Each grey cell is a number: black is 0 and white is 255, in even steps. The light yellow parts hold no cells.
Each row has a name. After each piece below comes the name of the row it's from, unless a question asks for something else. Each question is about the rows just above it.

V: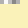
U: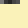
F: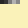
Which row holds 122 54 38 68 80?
U
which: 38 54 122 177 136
F

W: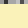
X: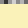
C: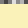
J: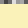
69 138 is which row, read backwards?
J
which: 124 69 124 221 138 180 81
C
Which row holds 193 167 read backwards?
W
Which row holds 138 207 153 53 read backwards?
X

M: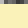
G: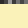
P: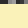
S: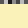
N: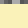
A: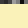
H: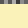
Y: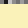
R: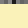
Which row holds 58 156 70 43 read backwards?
G
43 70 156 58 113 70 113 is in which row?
G
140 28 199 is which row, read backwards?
S

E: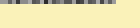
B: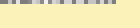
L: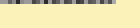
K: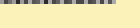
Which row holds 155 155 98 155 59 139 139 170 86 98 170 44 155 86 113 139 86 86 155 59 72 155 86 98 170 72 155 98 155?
E
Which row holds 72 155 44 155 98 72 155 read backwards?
L

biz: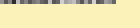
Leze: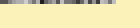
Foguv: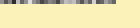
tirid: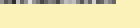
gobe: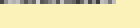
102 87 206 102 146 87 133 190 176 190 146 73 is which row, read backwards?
Foguv
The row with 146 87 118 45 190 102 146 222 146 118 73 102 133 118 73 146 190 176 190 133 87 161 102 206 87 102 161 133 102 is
tirid
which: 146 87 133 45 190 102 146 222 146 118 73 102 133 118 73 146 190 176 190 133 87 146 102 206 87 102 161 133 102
Foguv
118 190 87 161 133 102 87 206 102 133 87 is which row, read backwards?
gobe
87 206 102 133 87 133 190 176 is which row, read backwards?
gobe

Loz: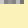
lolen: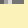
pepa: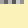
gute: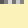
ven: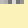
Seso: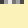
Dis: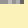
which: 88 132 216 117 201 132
gute
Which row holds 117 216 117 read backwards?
ven

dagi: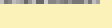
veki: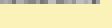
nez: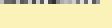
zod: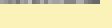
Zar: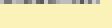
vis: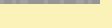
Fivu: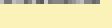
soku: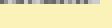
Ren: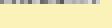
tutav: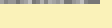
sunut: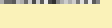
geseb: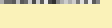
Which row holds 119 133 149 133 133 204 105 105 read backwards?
dagi
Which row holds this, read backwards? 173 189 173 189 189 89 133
Ren
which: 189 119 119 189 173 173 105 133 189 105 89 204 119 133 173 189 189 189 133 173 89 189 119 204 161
Zar
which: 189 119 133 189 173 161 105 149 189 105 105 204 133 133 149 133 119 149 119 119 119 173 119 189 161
dagi
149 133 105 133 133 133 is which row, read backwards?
Fivu

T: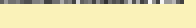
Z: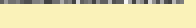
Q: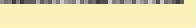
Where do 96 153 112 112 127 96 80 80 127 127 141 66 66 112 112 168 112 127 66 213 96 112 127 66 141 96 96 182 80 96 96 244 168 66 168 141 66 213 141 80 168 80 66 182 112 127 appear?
Z
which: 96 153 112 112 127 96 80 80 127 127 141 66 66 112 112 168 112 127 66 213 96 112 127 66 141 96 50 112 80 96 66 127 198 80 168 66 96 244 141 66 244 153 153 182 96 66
T

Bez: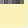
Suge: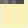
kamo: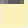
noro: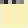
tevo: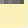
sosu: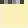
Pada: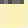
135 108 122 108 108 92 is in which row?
tevo
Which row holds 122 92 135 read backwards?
Bez
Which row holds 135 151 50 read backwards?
noro
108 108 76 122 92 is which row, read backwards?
Pada
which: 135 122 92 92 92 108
kamo

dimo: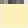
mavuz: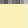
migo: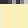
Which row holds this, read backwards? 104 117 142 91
mavuz
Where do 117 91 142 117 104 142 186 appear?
mavuz
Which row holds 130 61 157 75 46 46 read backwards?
migo
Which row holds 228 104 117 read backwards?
dimo
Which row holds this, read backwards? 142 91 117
mavuz

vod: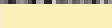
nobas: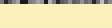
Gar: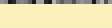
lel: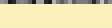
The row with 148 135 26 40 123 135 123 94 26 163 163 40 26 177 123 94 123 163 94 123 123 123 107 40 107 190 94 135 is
lel
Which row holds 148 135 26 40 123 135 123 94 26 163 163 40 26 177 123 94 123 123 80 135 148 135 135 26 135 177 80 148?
Gar
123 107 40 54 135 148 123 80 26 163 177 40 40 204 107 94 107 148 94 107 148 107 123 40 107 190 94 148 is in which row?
vod
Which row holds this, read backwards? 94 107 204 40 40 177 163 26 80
vod

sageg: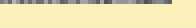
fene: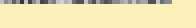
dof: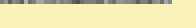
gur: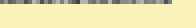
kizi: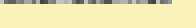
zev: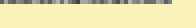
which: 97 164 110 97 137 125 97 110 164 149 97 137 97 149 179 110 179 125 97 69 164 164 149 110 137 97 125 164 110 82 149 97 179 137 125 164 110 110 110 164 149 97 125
zev
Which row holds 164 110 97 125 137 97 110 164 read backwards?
zev
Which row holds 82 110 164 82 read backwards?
fene
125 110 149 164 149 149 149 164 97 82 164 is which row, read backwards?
sageg
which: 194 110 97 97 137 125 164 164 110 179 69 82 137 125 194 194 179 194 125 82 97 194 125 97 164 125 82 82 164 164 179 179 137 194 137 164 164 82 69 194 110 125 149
kizi
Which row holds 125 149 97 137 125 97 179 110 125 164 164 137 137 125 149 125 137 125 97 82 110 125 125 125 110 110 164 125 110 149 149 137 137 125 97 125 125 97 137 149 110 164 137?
dof

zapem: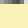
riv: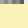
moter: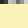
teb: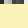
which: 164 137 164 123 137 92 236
riv
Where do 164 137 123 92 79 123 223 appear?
zapem
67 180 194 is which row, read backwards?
teb
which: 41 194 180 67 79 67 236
teb
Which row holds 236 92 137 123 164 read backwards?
riv
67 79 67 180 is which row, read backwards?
teb
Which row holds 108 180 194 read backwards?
moter

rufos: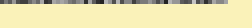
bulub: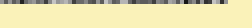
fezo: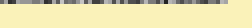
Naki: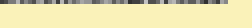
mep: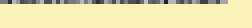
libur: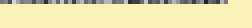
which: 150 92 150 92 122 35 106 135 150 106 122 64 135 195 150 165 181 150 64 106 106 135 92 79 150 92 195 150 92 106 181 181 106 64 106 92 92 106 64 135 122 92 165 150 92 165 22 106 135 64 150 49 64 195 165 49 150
bulub
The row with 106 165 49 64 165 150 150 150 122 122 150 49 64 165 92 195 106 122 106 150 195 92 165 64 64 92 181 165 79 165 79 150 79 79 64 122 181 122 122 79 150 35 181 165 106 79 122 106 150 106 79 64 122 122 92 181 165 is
fezo
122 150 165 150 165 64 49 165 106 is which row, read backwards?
rufos
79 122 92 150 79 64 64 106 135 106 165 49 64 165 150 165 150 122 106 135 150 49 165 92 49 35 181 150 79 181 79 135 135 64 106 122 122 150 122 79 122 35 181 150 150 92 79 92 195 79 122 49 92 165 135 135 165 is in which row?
rufos
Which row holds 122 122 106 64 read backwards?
rufos

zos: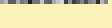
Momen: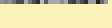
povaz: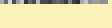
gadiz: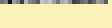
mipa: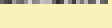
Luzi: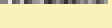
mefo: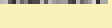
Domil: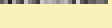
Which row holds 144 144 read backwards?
povaz
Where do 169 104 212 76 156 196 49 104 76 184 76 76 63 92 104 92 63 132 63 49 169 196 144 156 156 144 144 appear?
povaz
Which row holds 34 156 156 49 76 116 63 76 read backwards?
Momen
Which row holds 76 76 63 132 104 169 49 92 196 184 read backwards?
mefo
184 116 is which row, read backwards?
mipa
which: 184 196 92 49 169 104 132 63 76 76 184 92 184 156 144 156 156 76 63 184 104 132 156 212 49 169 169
mefo

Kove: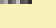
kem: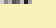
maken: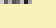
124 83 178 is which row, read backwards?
Kove
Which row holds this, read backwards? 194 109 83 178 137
kem

